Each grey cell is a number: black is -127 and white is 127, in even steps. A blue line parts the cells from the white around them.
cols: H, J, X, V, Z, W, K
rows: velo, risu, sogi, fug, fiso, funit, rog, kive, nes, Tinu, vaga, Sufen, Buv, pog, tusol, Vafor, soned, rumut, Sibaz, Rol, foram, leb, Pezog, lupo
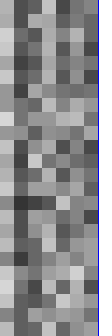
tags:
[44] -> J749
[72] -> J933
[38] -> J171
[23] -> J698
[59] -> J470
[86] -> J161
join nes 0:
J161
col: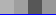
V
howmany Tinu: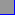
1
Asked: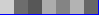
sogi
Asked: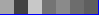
Sufen
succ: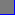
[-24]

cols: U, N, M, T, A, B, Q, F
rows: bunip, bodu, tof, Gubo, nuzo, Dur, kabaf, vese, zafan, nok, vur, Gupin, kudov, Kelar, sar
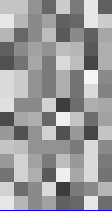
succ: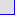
[10]
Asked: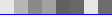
sar
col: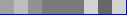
T
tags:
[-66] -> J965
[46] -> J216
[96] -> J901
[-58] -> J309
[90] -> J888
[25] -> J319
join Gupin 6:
J888

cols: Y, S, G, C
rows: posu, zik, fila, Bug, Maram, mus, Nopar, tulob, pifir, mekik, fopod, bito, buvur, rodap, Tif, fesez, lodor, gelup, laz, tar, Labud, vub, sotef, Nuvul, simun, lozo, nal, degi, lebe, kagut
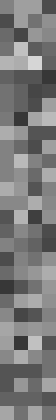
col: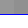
C
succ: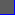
[-21]
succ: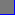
[-72]
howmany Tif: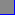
3
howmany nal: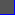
3

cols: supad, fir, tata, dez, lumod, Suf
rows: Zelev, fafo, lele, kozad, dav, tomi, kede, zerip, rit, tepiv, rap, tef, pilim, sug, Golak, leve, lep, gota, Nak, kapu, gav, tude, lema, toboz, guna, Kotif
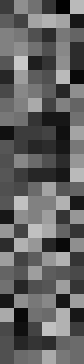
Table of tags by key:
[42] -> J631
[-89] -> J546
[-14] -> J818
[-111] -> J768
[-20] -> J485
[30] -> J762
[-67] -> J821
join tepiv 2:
J821
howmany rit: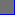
2
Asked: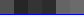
guna
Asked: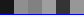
leve
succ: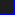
[-75]

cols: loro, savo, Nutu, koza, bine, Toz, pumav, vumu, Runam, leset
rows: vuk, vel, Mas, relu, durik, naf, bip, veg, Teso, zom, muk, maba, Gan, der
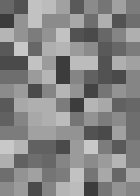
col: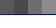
loro
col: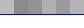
koza
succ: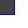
[-10]
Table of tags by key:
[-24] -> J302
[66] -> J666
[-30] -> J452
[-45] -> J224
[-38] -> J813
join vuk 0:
J302
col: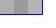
koza
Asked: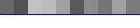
vuk

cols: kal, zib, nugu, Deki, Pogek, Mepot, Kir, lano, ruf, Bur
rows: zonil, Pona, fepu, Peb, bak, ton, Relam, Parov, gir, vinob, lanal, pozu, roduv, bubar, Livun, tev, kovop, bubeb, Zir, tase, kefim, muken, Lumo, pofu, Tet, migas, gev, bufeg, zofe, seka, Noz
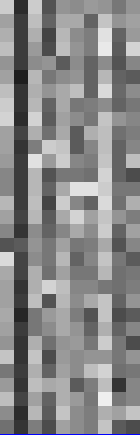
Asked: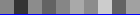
kovop
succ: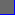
[12]
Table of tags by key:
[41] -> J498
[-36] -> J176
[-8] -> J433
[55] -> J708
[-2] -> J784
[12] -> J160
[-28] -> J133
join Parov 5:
J433
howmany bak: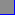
3

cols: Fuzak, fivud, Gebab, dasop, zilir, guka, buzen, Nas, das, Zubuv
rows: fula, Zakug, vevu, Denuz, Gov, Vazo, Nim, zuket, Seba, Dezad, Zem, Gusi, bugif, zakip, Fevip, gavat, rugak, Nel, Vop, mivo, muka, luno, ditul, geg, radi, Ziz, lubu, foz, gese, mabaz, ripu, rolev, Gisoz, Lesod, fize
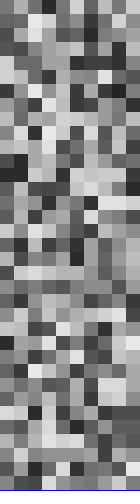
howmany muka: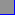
0
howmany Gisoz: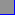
4

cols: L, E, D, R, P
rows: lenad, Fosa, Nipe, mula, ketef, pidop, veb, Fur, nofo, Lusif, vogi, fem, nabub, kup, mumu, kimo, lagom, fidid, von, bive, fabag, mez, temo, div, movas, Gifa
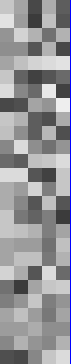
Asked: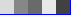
veb
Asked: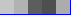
nofo
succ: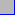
[-48]

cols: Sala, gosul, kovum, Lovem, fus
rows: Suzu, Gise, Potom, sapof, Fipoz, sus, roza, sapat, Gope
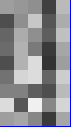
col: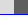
kovum
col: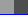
Sala

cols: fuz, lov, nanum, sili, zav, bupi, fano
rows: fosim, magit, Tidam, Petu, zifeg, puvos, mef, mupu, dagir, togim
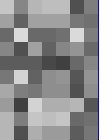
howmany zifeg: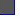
0
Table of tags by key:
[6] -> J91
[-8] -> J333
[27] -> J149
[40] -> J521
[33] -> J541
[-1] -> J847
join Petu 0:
J91
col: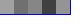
zav
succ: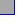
[-1]
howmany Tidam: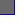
3

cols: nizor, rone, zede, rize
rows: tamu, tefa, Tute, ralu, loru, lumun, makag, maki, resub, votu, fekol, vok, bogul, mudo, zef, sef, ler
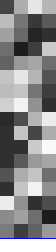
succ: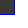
[-37]
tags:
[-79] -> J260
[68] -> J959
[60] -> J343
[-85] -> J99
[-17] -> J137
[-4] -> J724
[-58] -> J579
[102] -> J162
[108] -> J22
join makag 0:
J343
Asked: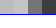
makag

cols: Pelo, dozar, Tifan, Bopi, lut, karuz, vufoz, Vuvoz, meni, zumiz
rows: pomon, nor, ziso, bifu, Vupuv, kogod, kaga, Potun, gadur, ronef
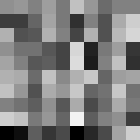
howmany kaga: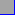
0
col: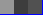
dozar
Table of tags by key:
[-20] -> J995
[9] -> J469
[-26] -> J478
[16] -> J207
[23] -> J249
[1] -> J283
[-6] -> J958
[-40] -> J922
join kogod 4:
J469
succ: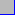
[86]
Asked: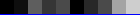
ronef
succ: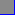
[49]
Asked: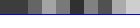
nor

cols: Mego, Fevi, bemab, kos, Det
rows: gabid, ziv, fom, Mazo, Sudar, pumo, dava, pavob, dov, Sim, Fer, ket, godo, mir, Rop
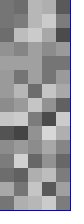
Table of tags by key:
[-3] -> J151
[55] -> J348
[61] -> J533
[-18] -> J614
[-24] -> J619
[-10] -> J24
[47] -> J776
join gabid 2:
J348
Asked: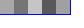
mir
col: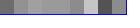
Mego
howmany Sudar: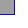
3
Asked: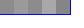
Fer
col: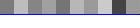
Fevi
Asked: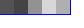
Sim

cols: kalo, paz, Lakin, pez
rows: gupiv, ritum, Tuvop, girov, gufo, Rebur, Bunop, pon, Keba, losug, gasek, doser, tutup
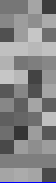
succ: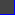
[21]
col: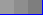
Lakin
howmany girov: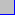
3
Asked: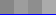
ritum
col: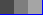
kalo
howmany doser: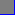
4
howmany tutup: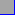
2

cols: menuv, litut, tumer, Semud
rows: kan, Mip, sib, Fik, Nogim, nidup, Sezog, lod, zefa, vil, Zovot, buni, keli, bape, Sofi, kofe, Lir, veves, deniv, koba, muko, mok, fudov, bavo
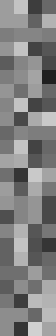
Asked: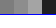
nidup
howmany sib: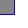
2

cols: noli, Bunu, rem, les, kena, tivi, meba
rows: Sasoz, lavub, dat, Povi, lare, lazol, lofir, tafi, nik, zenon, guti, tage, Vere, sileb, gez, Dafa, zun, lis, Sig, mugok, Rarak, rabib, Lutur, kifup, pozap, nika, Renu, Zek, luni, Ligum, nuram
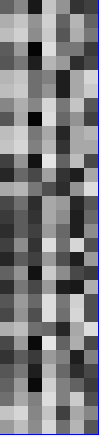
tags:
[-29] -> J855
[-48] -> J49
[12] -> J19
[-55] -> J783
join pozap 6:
J783
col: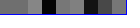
rem
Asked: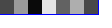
pozap
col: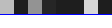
tivi
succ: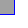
[-76]
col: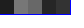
kena

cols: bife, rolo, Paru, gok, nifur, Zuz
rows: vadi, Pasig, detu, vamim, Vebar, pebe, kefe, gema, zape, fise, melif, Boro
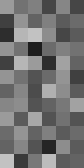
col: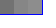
rolo
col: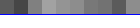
nifur
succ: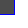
[48]

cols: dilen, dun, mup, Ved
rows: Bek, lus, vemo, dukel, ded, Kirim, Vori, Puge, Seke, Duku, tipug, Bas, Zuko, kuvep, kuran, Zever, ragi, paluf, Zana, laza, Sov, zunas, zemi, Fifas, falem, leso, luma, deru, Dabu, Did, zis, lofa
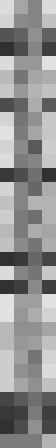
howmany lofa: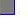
3
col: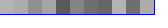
mup
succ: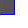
[-30]

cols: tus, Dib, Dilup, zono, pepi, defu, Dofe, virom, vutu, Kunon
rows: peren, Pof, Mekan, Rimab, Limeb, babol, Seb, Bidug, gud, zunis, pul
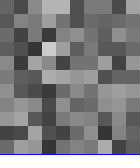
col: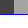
pepi
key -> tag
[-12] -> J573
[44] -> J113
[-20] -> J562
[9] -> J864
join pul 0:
J562

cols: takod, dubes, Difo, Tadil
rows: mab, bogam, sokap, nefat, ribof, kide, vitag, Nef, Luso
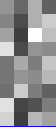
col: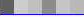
Tadil
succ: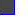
[-45]

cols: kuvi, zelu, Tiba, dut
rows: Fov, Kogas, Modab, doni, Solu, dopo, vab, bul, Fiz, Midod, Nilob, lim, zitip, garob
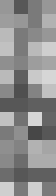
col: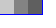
Tiba
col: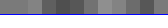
zelu
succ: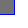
[86]
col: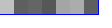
dut
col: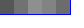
zelu
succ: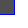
[3]
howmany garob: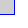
2

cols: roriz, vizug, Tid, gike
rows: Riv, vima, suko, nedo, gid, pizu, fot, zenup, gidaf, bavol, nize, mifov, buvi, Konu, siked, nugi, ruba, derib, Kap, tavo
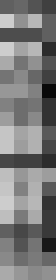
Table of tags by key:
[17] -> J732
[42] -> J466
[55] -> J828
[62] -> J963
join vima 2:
J828
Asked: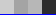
nedo
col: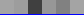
vizug

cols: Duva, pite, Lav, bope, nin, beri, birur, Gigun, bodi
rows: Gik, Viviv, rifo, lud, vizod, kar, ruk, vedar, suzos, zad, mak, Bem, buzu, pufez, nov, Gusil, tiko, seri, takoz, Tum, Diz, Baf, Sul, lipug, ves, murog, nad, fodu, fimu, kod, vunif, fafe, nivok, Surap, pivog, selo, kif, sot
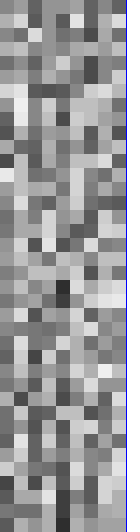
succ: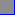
[-29]
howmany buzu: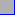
1
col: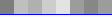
Gigun
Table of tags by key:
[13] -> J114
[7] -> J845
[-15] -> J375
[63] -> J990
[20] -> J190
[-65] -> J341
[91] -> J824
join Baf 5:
J190
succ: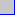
[-37]
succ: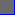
[-29]
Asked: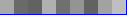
mak

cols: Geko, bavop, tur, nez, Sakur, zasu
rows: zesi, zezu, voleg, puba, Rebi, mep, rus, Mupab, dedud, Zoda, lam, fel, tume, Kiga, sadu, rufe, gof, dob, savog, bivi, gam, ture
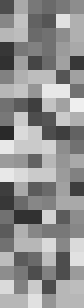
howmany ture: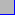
4
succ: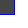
[-21]
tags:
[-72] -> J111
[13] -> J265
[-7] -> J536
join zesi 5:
J265

